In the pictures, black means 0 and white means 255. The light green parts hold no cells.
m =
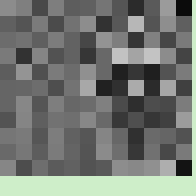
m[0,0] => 140
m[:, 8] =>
[43, 183, 53, 164, 54, 171, 46, 79, 48, 55, 136]
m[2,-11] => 114
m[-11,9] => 90
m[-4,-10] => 95
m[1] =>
[96, 84, 123, 75, 114, 141, 50, 88, 183, 84, 142, 95]
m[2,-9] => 124
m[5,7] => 48
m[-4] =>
[83, 133, 95, 114, 111, 135, 105, 56, 79, 54, 64, 156]
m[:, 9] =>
[90, 84, 129, 195, 31, 43, 77, 54, 106, 113, 144]
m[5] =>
[101, 102, 109, 78, 115, 168, 33, 48, 171, 43, 166, 64]
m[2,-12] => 108
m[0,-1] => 11
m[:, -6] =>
[117, 50, 147, 104, 104, 33, 128, 105, 133, 139, 89]
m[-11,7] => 85
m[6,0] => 101
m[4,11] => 123
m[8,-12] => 118
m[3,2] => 133
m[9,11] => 122
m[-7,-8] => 108
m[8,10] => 101
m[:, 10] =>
[155, 142, 70, 140, 83, 166, 73, 64, 101, 72, 174]
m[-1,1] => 77
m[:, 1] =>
[127, 84, 114, 50, 148, 102, 135, 133, 122, 119, 77]
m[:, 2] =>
[73, 123, 95, 133, 80, 109, 85, 95, 86, 93, 110]
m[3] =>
[122, 50, 133, 82, 98, 54, 104, 194, 164, 195, 140, 68]

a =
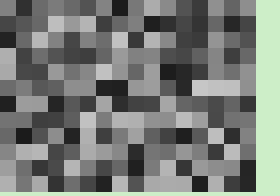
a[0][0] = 129
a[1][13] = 103
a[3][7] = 154
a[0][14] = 100
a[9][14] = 187
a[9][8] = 43
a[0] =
[129, 48, 107, 123, 105, 83, 131, 27, 120, 172, 138, 83, 59, 144, 100, 142]
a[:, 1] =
[48, 86, 105, 66, 72, 124, 156, 114, 27, 176, 111, 118]
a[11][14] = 61
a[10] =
[158, 111, 55, 74, 181, 125, 71, 103, 32, 123, 180, 54, 153, 141, 137, 37]
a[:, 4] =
[105, 153, 70, 67, 114, 142, 88, 94, 35, 94, 181, 110]
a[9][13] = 58
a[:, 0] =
[129, 70, 35, 175, 169, 108, 32, 115, 104, 134, 158, 176]
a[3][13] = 133
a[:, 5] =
[83, 180, 129, 62, 135, 142, 61, 193, 176, 171, 125, 69]
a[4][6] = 193
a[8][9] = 96
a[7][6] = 124
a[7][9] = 145
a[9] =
[134, 176, 182, 70, 94, 171, 155, 136, 43, 117, 111, 150, 126, 58, 187, 111]
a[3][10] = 78
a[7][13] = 73
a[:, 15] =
[142, 69, 82, 104, 145, 144, 54, 117, 130, 111, 37, 38]
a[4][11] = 39
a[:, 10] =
[138, 48, 136, 78, 29, 90, 166, 142, 66, 111, 180, 171]
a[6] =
[32, 156, 155, 37, 88, 61, 165, 46, 66, 69, 166, 101, 92, 74, 100, 54]
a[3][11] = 71
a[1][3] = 190
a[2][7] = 193
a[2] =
[35, 105, 183, 130, 70, 129, 109, 193, 57, 180, 136, 64, 59, 148, 107, 82]
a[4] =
[169, 72, 70, 153, 114, 135, 193, 148, 102, 158, 29, 39, 61, 134, 112, 145]

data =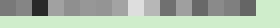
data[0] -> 121
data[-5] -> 159
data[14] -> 127
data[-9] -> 163
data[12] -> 104
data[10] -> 112

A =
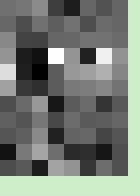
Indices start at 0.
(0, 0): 112
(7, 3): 72
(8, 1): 95
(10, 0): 77
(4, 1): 31
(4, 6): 176
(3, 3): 254
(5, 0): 161
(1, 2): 113
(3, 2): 17
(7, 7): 102
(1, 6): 107
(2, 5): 115
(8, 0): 85
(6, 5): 107
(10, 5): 54
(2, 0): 136
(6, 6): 52
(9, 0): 18
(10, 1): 89
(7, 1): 84
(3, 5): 33
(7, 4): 108
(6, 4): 91
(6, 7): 88

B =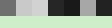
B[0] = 111
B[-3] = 25
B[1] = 201

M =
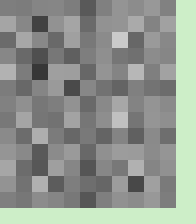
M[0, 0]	126
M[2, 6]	139
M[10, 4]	134
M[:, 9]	[152, 131, 154, 140, 127, 115, 148, 149, 138, 139, 133, 160, 152]
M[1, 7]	148
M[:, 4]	[125, 165, 160, 95, 158, 74, 146, 163, 103, 154, 134, 126, 120]
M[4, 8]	183
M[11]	[147, 114, 176, 92, 126, 110, 102, 156, 72, 160, 122]
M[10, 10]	145
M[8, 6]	100
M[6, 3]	126
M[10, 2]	87
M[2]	[107, 167, 136, 105, 160, 120, 139, 202, 103, 154, 136]
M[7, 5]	118
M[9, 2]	89
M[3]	[135, 105, 79, 119, 95, 126, 143, 118, 112, 140, 134]
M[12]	[127, 119, 140, 133, 120, 86, 127, 145, 139, 152, 125]
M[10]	[166, 108, 87, 159, 134, 85, 135, 120, 177, 133, 145]
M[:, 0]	[126, 165, 107, 135, 178, 124, 129, 120, 138, 149, 166, 147, 127]
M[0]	[126, 124, 133, 134, 125, 89, 128, 148, 140, 152, 129]
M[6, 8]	131
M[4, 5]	103
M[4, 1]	124
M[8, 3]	123
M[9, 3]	139
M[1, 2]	66
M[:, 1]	[124, 135, 167, 105, 124, 104, 144, 165, 108, 137, 108, 114, 119]
